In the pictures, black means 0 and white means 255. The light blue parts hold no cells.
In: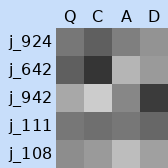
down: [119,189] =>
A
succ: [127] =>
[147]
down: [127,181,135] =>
A
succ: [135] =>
[59]
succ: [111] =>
[119]
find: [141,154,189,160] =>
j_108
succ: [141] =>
[154]

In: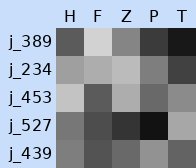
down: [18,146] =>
P
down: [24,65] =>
T
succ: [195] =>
[91]

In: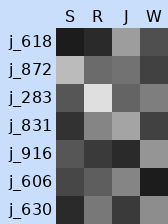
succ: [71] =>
[94]
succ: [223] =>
[100]

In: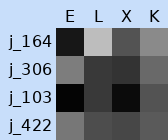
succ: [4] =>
[57]
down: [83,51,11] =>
X
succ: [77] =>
[71]
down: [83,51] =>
X
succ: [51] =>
[105]

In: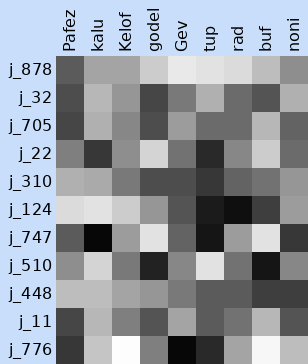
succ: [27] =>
[15]
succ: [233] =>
[226]
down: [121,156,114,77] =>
Gev

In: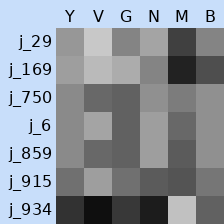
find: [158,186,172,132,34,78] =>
j_169
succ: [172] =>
[132]
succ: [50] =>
[15]
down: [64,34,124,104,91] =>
M
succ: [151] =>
[200]
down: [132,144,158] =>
N

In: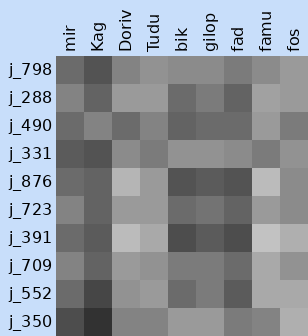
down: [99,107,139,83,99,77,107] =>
fad
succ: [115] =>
[99]
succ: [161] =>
[154]
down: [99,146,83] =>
bik

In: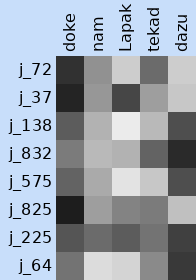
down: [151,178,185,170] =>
nam
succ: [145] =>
[205]
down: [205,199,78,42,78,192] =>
dazu

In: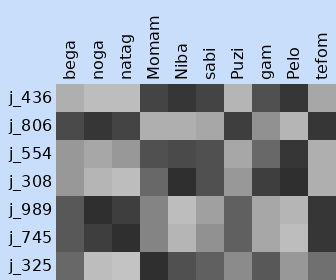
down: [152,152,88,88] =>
bega
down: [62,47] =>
natag
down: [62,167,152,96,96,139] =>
Puzi
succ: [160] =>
[96]
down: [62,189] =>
noga
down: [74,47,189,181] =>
Niba
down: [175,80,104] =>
Momam

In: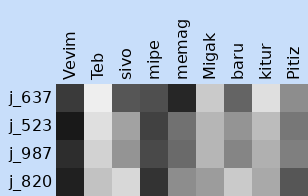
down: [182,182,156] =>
Migak
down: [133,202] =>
baru
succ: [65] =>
[113]
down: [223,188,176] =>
kitur
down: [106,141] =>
memag
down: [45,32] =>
Vevim
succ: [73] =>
[106]

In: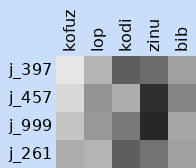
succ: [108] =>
[159]
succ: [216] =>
[147]
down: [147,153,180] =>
lop

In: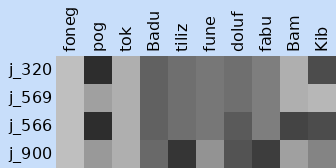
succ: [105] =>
[53]
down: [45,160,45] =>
pog

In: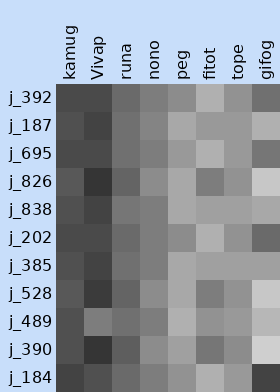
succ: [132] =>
[168]
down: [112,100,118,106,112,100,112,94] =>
runa
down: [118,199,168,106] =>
gifog
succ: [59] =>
[100]

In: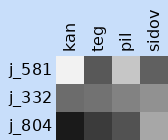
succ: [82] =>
[167]
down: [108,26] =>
kan
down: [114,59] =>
teg

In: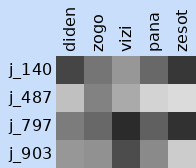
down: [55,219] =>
zesot
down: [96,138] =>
pana
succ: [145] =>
[76]
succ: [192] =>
[130]
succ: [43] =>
[96]
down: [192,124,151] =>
diden

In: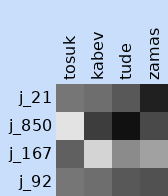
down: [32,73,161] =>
zamas
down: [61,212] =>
kabev

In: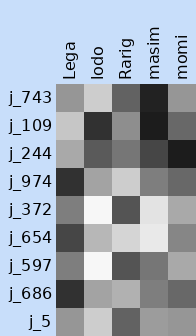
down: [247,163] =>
lodo
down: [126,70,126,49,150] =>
Lega
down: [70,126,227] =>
masim
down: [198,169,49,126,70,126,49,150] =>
Lega
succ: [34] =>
[150]

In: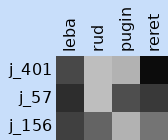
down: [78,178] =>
pugin
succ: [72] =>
[190]
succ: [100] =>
[178]
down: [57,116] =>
reret
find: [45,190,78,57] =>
j_57
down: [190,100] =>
rud

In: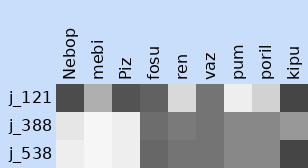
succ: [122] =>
[116]
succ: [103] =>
[116]
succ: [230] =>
[246]
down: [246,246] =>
mebi
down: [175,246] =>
mebi

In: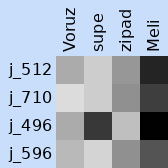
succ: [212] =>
[144]
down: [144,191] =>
zipad
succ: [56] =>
[191]
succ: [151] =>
[36]
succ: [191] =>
[1]
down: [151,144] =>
zipad
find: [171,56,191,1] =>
j_496

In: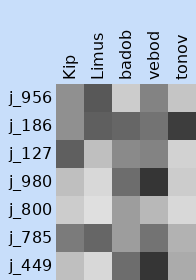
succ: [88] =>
[204]
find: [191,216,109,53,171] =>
j_449
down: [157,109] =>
badob
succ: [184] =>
[216]

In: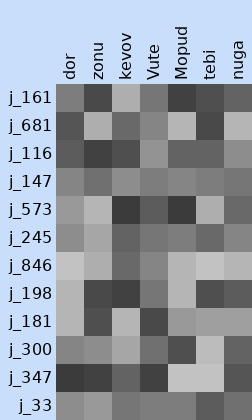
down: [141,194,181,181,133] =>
dor
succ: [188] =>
[99]

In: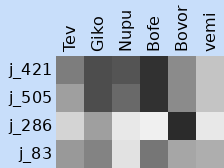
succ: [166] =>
[174]
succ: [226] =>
[118]

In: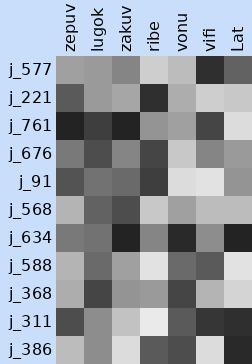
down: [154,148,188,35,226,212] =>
Lat
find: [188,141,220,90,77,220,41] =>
j_386
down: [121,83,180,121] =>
zepuv
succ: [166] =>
[47]

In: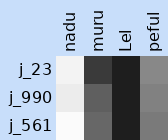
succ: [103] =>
[30]
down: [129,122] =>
peful
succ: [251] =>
[103]
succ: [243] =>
[58]

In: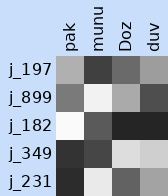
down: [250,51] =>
pak
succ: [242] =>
[170]
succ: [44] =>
[234]

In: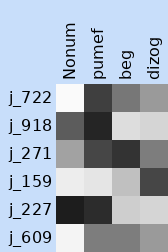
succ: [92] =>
[37]
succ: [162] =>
[70]
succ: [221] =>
[213]
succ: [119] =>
[154]
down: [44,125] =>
pumef
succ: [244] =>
[125]

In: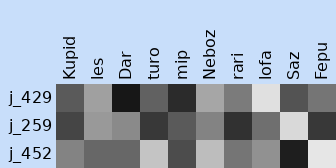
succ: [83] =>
[117]
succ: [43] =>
[166]
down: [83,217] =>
Saz
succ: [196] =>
[76]
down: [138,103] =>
Dar
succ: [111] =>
[217]

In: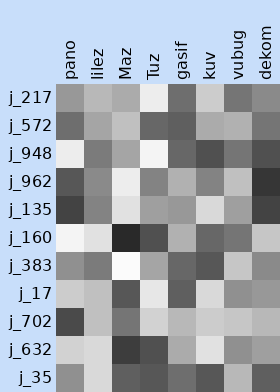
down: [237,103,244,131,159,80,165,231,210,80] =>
Tuz
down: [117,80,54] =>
dekom
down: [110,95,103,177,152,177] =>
gasif
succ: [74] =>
[192]
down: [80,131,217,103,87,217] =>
kuv
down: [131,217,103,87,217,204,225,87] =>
kuv
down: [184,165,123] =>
lilez

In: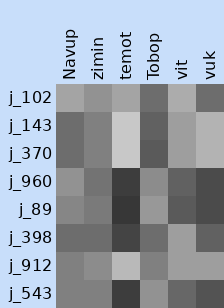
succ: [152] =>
[90]
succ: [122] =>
[55]
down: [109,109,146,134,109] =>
Navup
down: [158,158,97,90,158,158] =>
vit
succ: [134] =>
[122]
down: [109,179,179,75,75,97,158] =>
vuk
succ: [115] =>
[61]

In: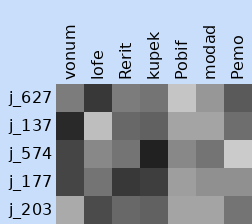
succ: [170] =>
[75]
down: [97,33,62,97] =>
kupek
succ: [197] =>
[151]
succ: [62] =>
[158]

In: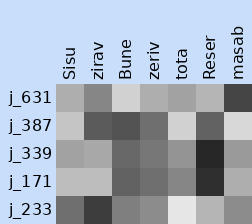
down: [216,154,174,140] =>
masab
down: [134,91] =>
zirav
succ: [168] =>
[104]
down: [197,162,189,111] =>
Sisu
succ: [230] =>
[181]

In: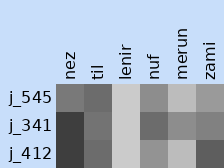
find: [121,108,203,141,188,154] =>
j_545
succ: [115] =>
[203]
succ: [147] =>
[188]
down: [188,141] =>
merun

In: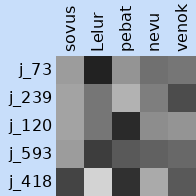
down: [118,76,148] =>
venok
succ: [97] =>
[104]

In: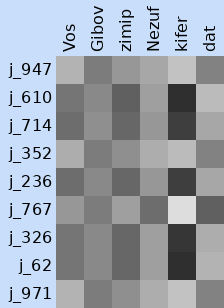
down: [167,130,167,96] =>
dat
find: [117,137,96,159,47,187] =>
j_610

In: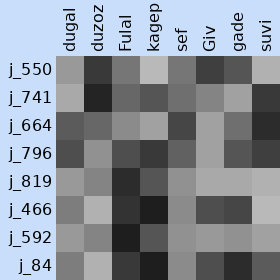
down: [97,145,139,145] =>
sef
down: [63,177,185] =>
suvi
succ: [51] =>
[30]

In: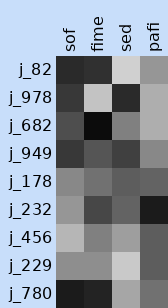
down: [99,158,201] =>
sed
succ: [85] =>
[64]
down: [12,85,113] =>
fime

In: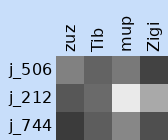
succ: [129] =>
[99]
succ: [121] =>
[66]
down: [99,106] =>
Tib
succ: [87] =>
[106]
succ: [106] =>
[234]
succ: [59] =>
[93]

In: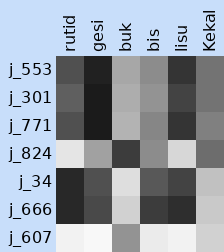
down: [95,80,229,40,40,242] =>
rutid
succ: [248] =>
[147]

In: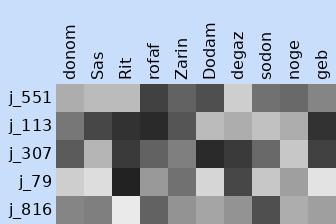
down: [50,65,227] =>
geb
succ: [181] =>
[58]
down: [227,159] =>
geb
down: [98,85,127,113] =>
Zarin

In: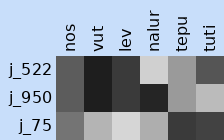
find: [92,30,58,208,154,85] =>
j_522
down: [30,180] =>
vut
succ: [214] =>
[174]
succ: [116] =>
[180]

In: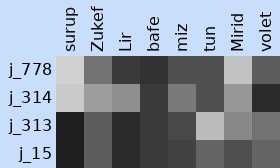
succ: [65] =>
[100]
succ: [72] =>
[187]

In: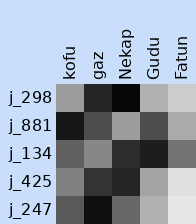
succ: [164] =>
[223]
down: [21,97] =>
kofu
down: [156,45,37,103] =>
Nekap
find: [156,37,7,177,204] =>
j_298

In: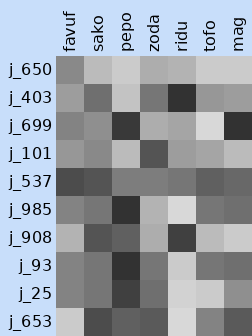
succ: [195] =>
[118]
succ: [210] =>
[203]
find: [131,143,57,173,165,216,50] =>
j_699
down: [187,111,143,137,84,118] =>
sako
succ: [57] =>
[173]

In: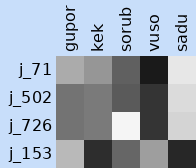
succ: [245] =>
[52]
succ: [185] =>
[45]
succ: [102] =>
[158]
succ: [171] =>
[150]

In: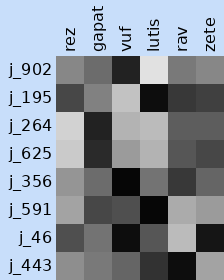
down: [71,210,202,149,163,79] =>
rez
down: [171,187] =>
rav
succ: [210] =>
[34]

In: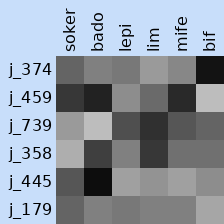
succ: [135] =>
[19]
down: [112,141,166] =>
bif
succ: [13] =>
[160]

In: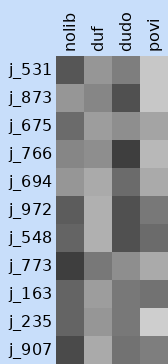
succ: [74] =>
[170]
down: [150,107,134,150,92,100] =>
nolib
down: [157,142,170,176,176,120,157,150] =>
duf
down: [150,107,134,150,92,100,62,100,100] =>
nolib
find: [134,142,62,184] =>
j_766

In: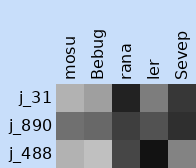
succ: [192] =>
[70]
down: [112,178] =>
mosu

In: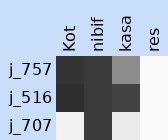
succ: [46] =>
[58]
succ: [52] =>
[58]
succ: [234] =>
[250]
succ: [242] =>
[58]
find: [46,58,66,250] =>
j_516

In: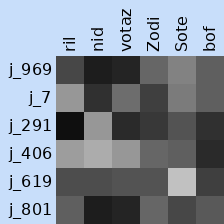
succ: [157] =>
[172]
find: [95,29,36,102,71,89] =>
j_801
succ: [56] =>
[83]
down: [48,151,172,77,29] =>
nid

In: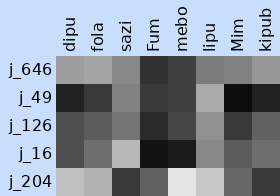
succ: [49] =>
[64]
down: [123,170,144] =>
lipu
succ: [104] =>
[57]
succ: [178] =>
[57]
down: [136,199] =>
lipu

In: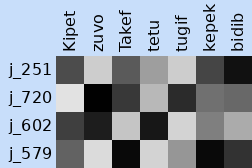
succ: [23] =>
[211]
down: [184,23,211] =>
tetu
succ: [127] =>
[171]
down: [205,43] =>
tugif
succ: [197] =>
[23]

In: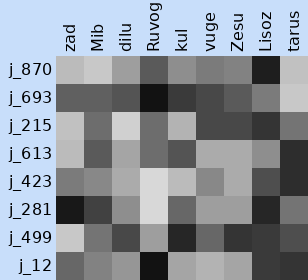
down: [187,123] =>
zad
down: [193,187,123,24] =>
zad
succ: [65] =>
[142]
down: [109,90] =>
Mib

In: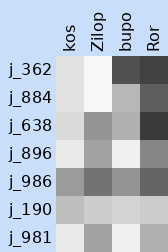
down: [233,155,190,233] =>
kos
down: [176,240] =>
bupo
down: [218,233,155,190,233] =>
kos
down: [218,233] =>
kos
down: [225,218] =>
kos

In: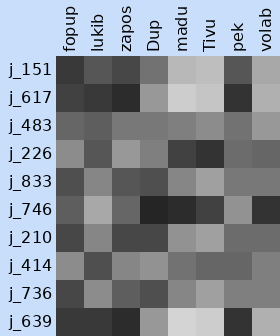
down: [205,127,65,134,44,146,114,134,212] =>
madu
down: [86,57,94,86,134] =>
lukib

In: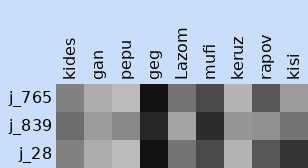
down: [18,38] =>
geg
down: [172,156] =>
gan

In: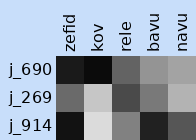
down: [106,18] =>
zefid
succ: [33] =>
[86]
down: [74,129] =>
rele
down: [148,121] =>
bavu
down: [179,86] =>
navu

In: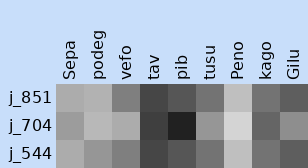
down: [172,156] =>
Sepa
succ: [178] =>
[127]
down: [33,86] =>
pib
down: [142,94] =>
Gilu
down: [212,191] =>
Peno

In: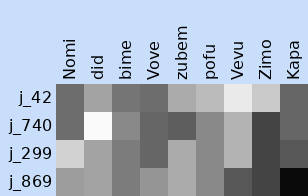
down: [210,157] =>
Nomi
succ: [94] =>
[137]
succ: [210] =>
[163]

